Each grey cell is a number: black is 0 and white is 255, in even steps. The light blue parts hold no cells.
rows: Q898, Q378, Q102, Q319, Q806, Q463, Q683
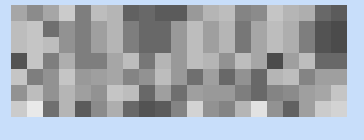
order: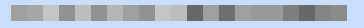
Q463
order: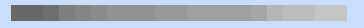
Q463
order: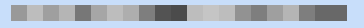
Q102
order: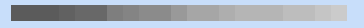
Q898
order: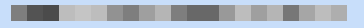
Q102
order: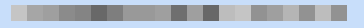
Q463
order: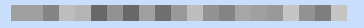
Q806

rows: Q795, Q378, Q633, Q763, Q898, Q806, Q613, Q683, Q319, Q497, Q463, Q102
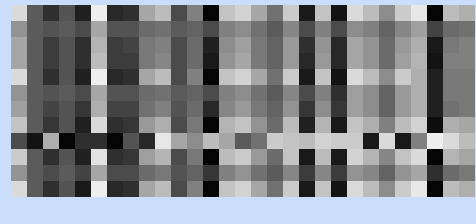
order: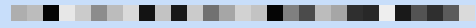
Q102
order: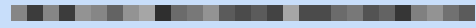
Q463

